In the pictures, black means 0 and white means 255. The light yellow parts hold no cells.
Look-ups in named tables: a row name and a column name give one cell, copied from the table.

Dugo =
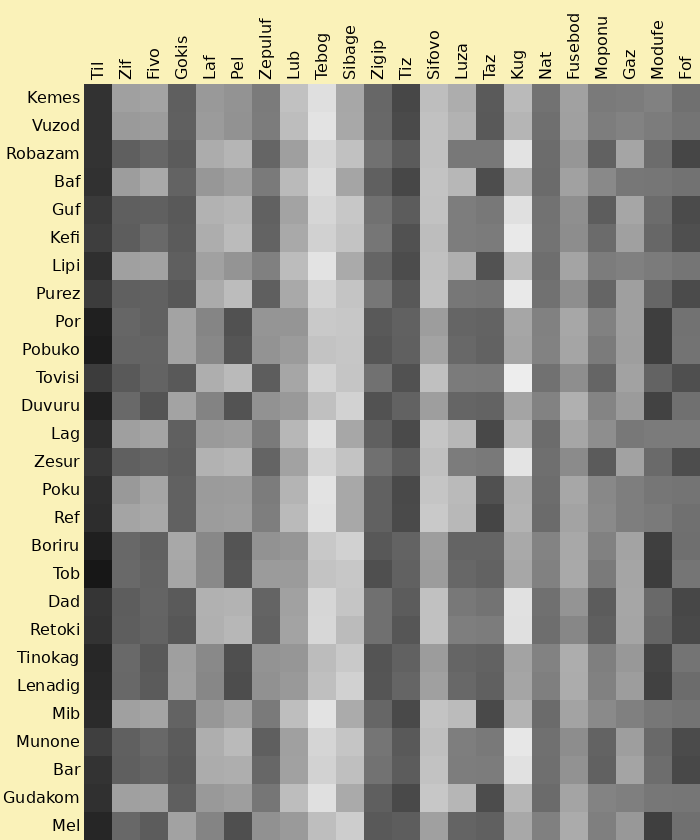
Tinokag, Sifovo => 156
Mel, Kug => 168
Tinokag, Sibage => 201
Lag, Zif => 159
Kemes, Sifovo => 190
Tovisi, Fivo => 99
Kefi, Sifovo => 189

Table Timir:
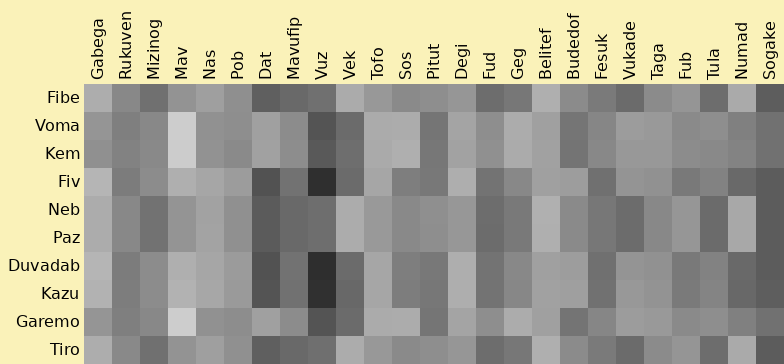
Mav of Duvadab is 175
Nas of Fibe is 159
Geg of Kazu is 135
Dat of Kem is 161
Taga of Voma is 153
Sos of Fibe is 138
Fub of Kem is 140
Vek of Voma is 107
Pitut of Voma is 117
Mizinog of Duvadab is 140
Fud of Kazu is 115
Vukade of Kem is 152

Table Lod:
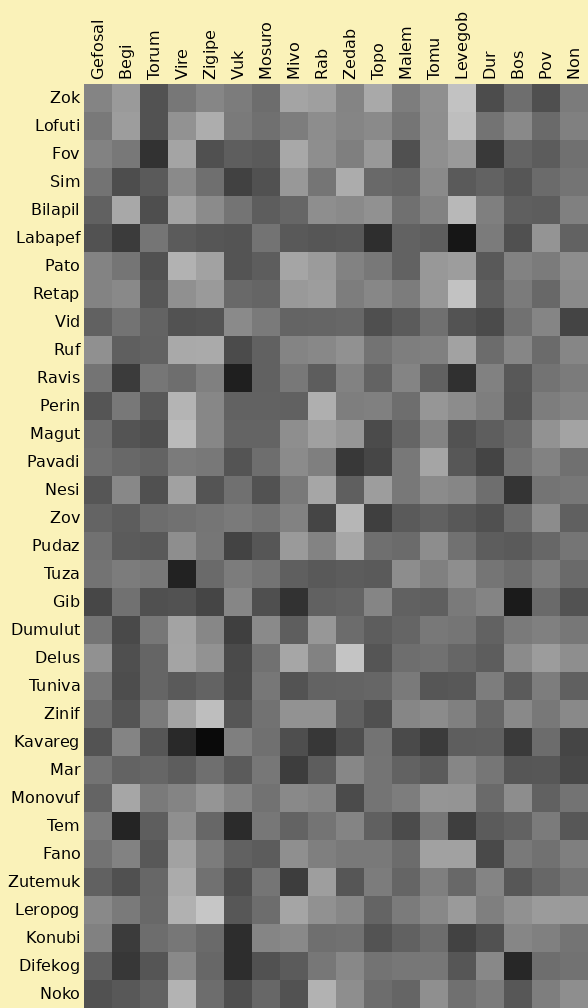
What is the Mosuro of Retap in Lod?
101
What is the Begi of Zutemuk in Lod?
80
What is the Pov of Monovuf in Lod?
97
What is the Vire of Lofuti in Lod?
146
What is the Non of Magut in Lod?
163
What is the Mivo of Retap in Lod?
153
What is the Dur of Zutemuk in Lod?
132
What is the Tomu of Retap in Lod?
151
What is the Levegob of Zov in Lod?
88
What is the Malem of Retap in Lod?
124
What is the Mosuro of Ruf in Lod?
97
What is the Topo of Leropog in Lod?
100
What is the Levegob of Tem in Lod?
62
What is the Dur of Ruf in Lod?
108
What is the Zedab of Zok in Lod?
132
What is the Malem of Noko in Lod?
101
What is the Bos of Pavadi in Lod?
114
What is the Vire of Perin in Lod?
180
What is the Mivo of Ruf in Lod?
132
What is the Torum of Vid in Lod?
99

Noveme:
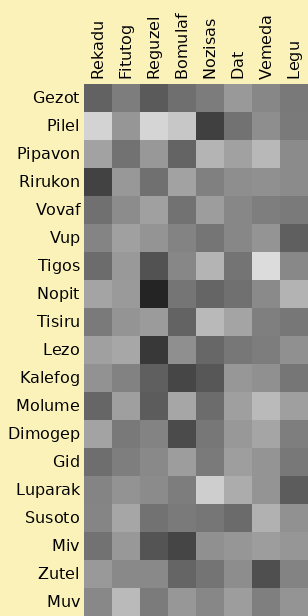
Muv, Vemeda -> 127
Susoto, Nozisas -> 118
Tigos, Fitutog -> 153
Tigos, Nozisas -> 180
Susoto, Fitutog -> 166
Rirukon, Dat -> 142
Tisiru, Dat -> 164
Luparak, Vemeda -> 148
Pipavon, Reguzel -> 152
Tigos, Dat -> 116
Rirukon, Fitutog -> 152
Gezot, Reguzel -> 90
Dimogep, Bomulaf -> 75
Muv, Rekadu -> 136
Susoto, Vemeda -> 177
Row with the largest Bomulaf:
Pilel

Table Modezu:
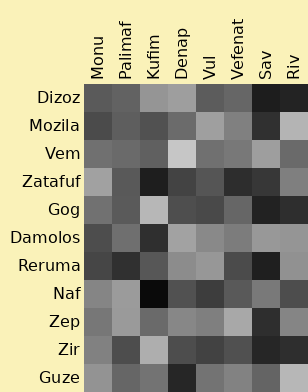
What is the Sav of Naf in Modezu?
121
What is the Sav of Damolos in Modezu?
152
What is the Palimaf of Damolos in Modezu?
111
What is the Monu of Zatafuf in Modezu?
161
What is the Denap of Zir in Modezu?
77
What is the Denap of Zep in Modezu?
135
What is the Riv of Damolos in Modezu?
149
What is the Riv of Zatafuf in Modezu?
127
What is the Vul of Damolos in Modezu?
137
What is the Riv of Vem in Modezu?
106
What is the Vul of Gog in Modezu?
73
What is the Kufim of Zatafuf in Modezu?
30
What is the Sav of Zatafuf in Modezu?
55
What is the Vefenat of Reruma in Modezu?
75

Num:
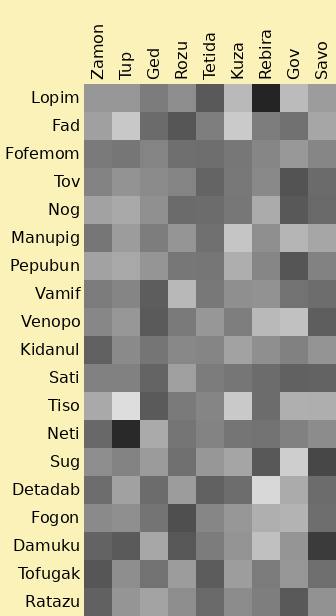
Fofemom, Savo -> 134
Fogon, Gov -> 179
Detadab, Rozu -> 156
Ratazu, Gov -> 89
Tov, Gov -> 83
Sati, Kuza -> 118
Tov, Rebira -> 137

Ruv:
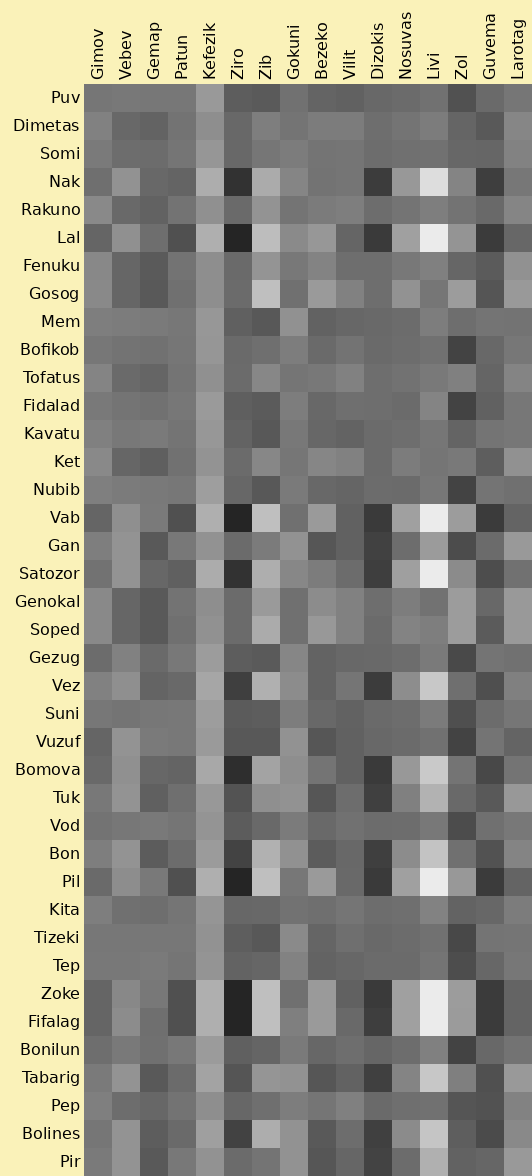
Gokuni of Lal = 138
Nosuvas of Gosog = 146
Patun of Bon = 108
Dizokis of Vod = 108
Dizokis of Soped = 107
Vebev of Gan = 147
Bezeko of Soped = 152
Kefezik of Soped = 145
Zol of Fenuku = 102
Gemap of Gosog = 89
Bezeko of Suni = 104
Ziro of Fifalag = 37
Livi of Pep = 113
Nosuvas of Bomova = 152
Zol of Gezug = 73

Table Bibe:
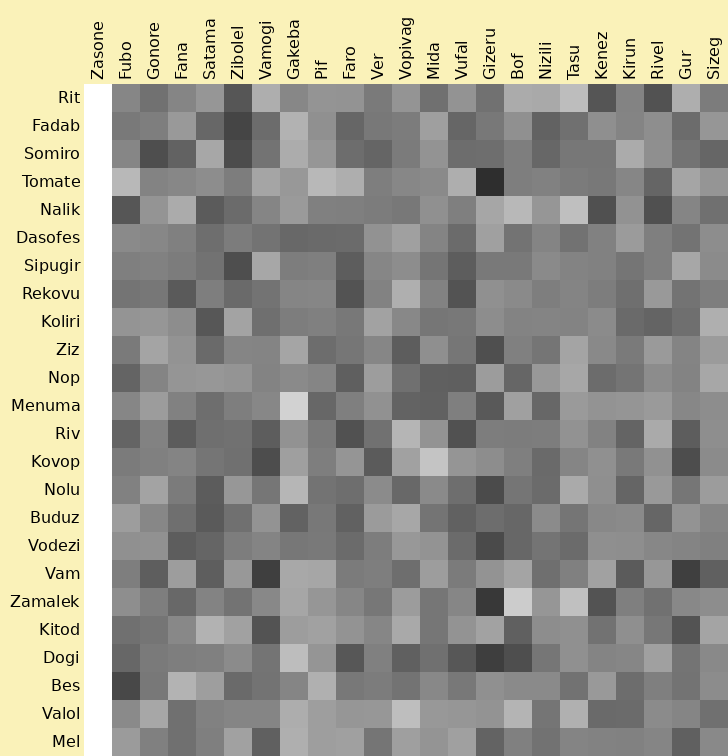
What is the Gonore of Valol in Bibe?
167
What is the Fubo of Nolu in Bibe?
129
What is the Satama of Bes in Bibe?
158
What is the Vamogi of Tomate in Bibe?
165
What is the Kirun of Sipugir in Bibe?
117
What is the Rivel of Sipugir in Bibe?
127
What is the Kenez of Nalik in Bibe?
80
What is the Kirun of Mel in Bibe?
129
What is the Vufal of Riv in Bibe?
81
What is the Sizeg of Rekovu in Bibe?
126
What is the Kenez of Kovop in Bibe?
144
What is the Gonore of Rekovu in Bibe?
119
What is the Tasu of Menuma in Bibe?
154
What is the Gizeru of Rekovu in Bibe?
144
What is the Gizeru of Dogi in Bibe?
62
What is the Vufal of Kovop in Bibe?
149
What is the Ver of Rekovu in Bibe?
130
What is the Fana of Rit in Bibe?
133
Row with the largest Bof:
Zamalek

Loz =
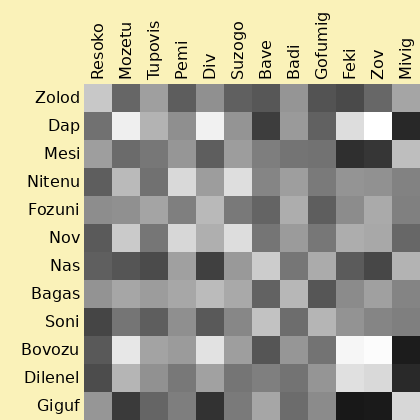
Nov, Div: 175
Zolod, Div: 144
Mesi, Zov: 54
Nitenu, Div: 157
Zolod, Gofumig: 83
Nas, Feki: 91
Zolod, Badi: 149
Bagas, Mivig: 132
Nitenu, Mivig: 130
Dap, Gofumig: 97
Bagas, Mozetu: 166
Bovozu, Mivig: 28
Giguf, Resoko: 150
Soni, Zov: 133
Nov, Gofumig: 119
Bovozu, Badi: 150
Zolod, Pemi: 93
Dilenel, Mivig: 41

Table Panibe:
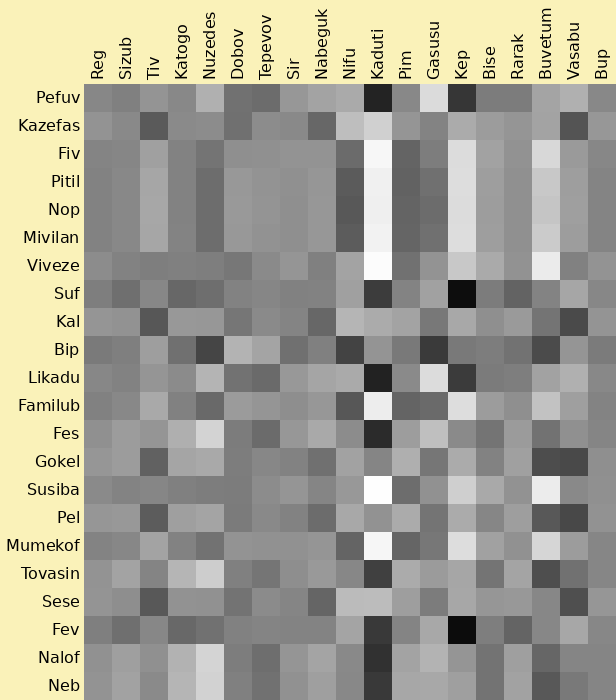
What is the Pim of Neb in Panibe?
167
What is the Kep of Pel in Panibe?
171
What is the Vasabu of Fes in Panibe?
144
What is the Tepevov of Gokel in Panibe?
135
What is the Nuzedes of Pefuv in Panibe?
176
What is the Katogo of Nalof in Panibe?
178
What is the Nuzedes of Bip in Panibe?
69
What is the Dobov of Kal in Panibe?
118
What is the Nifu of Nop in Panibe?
88
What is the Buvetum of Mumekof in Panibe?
214
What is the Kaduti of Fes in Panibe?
43
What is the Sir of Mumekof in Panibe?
145
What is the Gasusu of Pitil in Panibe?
112
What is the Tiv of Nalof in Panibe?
144
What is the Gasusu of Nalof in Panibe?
179

